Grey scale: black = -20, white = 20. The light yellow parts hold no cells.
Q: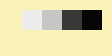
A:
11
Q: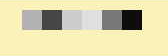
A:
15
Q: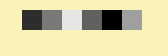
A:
-5
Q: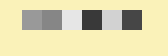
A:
-11
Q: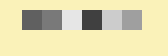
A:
-10
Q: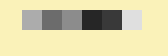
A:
-14
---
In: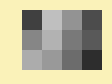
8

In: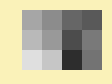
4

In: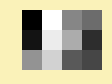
17

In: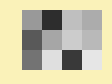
6

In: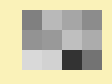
4

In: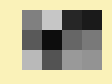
-18

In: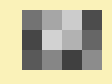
13

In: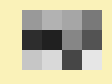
-15
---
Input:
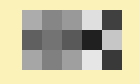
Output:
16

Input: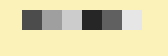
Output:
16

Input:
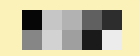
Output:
17

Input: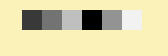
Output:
18

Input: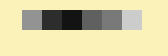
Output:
12

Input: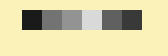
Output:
14

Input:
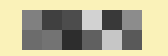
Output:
13

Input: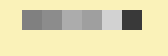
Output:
13
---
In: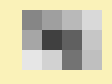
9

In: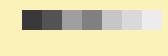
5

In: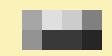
12

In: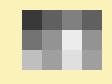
0

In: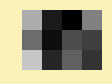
-20

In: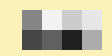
12

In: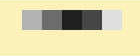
-15
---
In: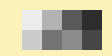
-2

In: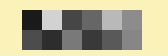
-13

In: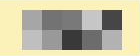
4

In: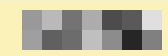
-5

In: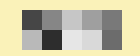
-13

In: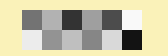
3

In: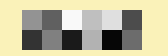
0
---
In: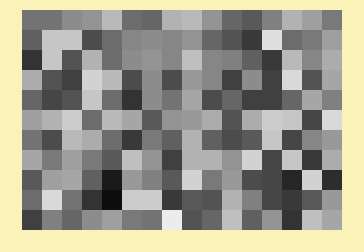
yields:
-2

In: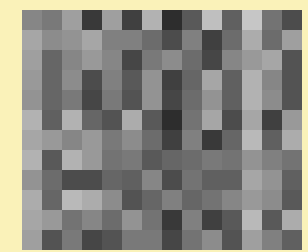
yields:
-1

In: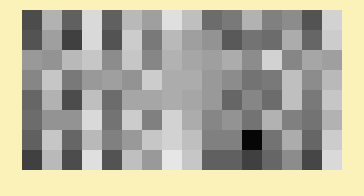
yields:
8

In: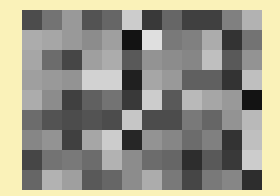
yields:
-2

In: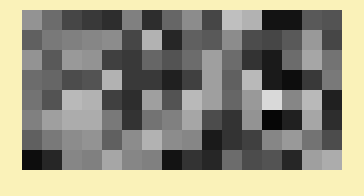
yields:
-3
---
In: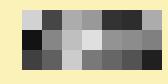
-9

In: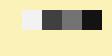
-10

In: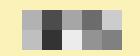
-8

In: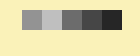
10

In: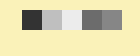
10

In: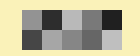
-13

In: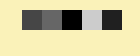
-4
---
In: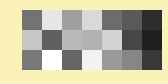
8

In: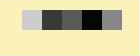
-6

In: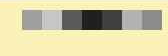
-15

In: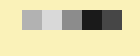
2

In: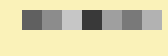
-11

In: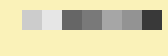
-1
